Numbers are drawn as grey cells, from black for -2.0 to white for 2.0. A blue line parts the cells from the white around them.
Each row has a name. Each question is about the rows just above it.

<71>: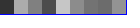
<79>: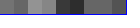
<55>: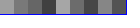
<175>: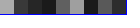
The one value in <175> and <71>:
[0.7]
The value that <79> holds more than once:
[-0.4]

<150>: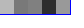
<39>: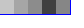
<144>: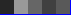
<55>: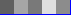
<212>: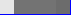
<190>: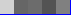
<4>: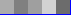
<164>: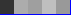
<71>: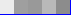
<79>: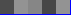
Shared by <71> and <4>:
[0.5]
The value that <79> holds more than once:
[0.3]

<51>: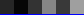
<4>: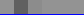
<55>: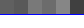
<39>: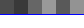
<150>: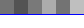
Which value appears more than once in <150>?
[-0.2]
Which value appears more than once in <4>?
[0.3]

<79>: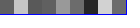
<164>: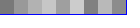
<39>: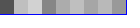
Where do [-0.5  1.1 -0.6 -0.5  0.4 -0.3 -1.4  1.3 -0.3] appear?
<79>
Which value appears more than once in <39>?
[1.0]
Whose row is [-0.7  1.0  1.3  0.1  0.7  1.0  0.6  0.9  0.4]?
<39>

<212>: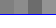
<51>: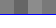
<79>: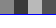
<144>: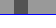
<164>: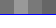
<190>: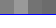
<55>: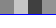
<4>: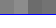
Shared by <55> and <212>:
[0.3]
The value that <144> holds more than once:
[0.4]
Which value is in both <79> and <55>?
[0.1]

